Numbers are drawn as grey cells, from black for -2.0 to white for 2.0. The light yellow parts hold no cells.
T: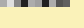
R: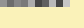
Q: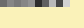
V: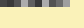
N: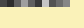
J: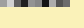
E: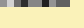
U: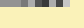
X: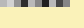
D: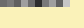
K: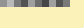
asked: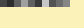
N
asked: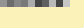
R
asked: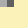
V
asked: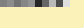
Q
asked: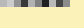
X

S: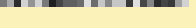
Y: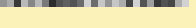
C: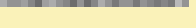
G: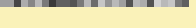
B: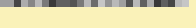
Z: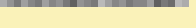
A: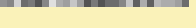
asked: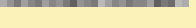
Z
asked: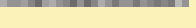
C
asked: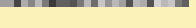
G

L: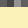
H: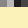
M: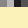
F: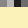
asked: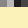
H
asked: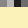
F

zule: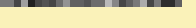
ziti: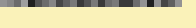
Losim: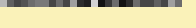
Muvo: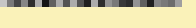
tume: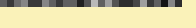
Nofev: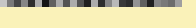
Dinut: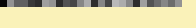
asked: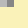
zule
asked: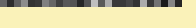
tume

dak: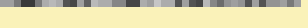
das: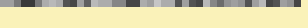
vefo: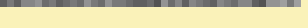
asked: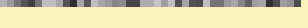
das
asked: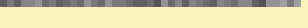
vefo
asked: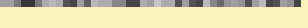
das

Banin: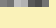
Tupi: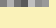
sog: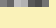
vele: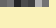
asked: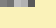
Banin
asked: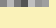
Tupi

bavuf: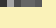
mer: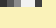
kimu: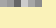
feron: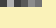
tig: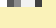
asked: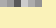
kimu

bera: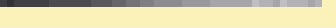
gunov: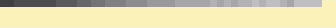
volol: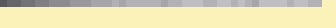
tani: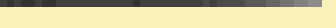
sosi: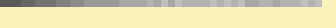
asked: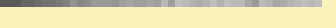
sosi
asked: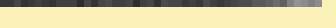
tani
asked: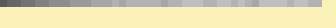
volol

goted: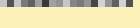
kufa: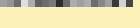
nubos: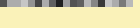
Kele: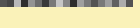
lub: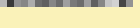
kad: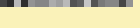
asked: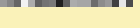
kufa
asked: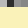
kad

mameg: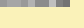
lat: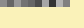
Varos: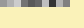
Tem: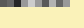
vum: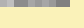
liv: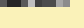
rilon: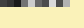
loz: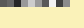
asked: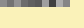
lat
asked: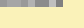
mameg

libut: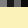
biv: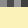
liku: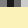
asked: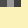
biv
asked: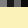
libut
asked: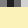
liku
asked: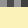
biv

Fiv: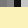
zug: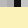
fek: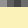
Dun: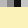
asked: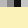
Dun
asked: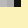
zug

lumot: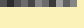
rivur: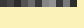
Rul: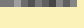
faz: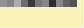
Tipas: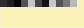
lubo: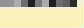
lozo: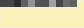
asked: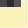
rivur
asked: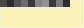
rivur
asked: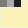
lubo
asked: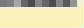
Rul

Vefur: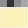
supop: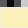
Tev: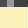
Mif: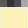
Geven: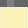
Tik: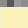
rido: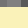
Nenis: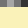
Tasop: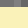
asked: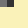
Nenis
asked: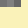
Tasop
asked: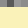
Tik
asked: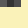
Mif
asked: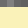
Geven

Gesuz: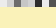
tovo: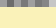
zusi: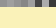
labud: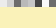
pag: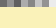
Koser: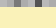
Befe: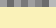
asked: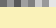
pag
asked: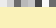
labud

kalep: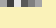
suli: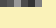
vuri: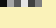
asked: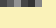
suli
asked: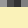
suli
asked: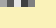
vuri
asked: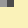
suli
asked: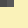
suli

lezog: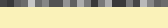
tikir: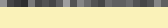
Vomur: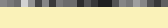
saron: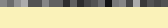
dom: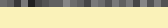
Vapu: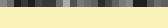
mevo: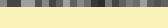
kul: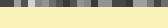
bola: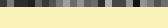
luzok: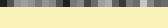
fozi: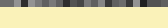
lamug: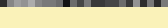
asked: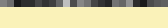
Vapu
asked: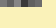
fozi
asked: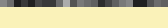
Vapu
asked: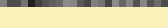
dom
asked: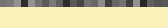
fozi

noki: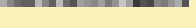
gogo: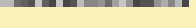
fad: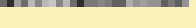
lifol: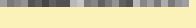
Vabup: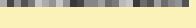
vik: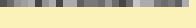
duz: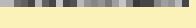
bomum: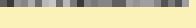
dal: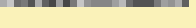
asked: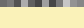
dal
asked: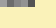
Vabup

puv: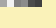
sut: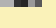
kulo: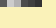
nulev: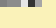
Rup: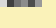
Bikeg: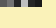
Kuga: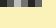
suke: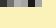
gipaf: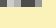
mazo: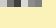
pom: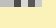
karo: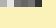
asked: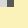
pom
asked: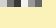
mazo
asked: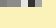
nulev
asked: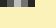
Kuga
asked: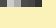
kulo
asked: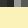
sut

